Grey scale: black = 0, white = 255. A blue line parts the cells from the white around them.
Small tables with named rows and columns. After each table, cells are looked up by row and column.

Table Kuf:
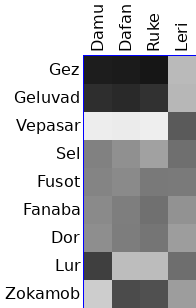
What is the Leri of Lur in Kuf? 110
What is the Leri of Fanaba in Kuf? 146
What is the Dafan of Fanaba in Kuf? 126
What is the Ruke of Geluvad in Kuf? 49
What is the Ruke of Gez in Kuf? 22
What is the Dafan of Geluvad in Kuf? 41
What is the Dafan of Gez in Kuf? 27
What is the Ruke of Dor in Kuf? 117
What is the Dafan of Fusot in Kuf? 138
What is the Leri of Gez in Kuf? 186
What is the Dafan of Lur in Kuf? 189
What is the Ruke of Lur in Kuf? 188
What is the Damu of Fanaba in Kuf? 138
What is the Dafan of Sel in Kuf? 144
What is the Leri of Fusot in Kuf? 122
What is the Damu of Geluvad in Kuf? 46
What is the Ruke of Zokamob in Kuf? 80
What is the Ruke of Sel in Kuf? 161

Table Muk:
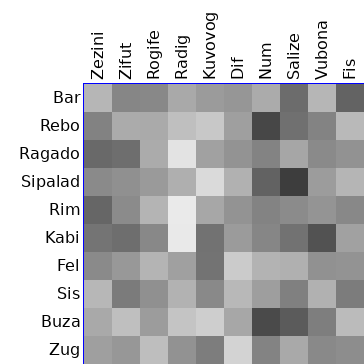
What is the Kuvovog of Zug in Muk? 125
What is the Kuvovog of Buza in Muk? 206
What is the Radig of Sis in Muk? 178
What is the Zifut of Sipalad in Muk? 144
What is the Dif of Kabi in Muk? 155
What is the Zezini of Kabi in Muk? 116
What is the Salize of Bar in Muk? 108
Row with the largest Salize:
Fel

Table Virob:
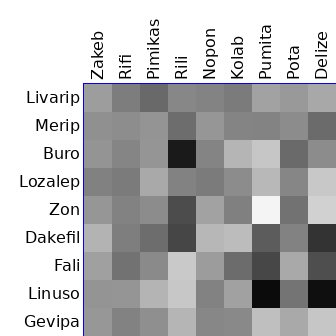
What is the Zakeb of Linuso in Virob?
148
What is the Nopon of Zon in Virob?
162
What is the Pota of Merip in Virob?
140
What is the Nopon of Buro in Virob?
132
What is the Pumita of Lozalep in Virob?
184
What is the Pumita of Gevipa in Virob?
191
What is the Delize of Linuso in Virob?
15
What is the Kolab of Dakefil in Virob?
188
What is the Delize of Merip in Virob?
107
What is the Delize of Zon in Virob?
209
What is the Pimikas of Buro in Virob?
149
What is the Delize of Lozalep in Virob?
200
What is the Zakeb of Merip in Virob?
144
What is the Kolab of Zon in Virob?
128
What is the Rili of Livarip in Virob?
135

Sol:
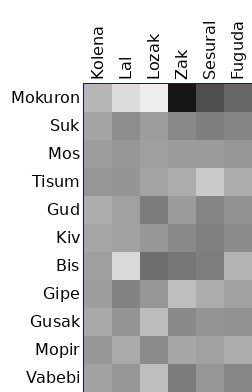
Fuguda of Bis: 180
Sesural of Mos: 155
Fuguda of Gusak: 146
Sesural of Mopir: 161
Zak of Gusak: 138
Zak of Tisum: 172
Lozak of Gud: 124

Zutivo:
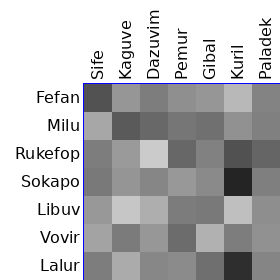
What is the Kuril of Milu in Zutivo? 145
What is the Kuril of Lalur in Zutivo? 46
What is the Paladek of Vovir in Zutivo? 145
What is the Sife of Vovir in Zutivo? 163
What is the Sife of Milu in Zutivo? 167
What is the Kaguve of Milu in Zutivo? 90
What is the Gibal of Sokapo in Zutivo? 138
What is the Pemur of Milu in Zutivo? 118
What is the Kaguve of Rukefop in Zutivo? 154
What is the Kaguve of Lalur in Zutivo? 171
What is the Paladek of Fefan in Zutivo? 131
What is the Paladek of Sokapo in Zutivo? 127
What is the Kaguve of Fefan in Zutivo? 150
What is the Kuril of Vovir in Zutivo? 125
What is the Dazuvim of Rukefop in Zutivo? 203
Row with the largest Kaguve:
Libuv

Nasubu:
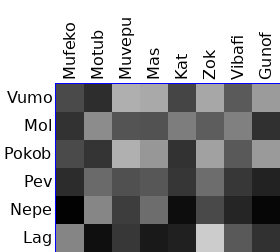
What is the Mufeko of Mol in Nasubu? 50
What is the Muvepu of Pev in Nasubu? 80
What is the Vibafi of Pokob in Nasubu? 89
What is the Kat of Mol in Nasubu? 125
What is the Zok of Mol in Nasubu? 93
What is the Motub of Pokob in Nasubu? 52
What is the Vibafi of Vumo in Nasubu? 90
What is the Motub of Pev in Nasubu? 106
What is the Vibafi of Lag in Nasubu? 89
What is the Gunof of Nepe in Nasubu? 6
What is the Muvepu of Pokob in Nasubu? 176

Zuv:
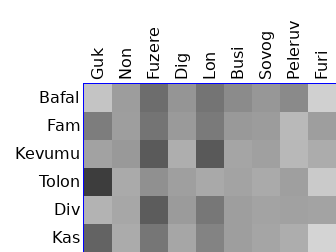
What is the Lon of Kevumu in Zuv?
89
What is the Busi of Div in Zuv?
158
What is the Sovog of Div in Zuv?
163
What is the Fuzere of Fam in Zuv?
116
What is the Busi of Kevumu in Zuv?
165
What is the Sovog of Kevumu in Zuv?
160
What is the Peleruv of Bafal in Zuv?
138
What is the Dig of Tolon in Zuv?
159
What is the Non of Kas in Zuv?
171
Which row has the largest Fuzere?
Tolon

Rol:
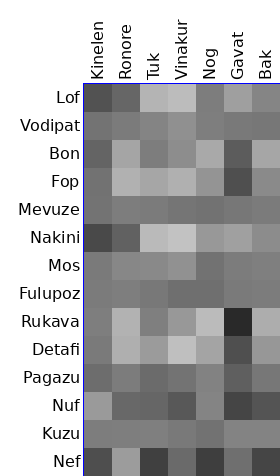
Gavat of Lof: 159
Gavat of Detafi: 79
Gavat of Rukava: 41
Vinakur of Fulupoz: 111
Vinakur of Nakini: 194
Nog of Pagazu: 130
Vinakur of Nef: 106
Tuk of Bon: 125
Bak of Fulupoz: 124
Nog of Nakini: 152
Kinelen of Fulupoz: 123
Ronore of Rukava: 178
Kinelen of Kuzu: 125
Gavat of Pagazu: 95
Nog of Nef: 62

